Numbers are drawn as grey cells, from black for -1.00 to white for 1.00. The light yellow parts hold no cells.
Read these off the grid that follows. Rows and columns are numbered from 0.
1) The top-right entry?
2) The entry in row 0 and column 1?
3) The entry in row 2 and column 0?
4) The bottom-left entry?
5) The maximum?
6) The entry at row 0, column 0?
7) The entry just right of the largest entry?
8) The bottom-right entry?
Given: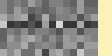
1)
-0.23
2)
-0.13
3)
0.33
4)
0.33
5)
0.70
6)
0.10
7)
-0.58
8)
0.10

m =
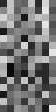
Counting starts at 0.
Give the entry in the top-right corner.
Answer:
-0.13
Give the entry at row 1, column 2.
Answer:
-0.24
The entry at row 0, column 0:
-0.68
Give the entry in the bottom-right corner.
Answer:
0.79
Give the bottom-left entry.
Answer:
-0.36
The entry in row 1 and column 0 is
0.07
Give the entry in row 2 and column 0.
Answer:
0.66
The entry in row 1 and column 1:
0.53
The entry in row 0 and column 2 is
-0.13
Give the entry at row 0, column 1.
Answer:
0.53

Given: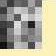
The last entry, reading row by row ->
0.59
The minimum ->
-0.86
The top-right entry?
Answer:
-0.16
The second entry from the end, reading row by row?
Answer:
-0.40
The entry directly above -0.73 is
0.48
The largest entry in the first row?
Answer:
0.27
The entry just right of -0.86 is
-0.40
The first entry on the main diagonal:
-0.06
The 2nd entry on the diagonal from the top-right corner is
0.05
